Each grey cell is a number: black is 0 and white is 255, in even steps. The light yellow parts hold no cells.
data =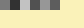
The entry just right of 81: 151
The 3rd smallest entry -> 93
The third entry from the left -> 194

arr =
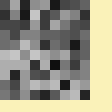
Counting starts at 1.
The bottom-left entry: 119
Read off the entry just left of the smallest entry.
174
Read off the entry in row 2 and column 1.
48
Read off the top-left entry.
79
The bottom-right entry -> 36
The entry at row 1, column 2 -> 165
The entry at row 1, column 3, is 36
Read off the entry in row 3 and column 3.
59
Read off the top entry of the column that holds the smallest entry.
24
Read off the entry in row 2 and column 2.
130
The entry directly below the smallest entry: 165
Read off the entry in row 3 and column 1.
70
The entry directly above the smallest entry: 142

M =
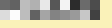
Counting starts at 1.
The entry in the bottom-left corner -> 220
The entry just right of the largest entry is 189
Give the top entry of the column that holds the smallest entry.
44
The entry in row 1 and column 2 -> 98
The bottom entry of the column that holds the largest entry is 252
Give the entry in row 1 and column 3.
189

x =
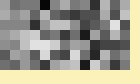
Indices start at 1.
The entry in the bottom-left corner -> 111
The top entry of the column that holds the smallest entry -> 7
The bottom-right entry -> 121
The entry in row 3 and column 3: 133
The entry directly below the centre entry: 121
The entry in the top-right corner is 171
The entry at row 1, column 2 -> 111
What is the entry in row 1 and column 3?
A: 121
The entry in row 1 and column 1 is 162
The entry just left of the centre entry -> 121
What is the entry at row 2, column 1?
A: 171
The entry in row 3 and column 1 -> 133
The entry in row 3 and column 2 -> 133
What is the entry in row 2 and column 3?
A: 162
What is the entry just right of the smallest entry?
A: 133

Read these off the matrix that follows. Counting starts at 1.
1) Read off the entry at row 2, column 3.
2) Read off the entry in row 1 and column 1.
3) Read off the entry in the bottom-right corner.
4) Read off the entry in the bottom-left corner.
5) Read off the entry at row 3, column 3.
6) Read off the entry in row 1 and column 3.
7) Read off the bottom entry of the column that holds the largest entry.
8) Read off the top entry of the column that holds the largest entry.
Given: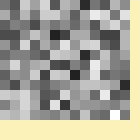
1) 182
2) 118
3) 118
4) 194
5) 118
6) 204
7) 254
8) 182

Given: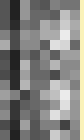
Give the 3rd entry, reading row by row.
150
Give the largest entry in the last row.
203
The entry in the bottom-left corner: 104
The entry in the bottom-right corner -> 128
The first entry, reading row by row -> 85
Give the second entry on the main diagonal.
34
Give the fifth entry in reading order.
85
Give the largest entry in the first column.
171
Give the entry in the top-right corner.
116
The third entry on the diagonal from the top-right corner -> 150
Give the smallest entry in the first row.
34
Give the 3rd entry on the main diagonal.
116
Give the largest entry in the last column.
171
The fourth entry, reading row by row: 94
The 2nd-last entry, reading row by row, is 159
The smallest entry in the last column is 104
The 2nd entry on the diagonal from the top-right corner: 191

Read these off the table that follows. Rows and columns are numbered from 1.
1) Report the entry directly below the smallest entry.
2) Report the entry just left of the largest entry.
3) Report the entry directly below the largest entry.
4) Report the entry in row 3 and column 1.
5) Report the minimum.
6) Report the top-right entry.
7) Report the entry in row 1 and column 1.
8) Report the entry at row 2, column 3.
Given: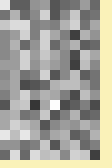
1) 127
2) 167
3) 85
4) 199
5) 54
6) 105
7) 231
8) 105

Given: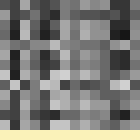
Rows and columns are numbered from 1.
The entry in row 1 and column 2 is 65
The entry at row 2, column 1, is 154
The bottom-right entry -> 154
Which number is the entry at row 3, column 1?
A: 114
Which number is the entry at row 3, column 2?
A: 44
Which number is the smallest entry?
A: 22
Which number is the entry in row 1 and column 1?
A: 83
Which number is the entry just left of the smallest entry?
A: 33
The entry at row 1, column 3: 166
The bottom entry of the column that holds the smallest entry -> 135
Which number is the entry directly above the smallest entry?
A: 44
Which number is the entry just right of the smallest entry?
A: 145
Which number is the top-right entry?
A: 124
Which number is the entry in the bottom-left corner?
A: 185

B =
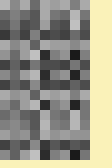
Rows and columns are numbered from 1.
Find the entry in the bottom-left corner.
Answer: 137
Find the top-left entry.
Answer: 182
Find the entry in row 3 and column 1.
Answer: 87
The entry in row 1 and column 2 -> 137
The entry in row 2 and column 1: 107
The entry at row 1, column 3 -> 170
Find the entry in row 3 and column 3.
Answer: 76
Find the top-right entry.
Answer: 170
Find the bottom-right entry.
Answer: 118
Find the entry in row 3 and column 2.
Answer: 118
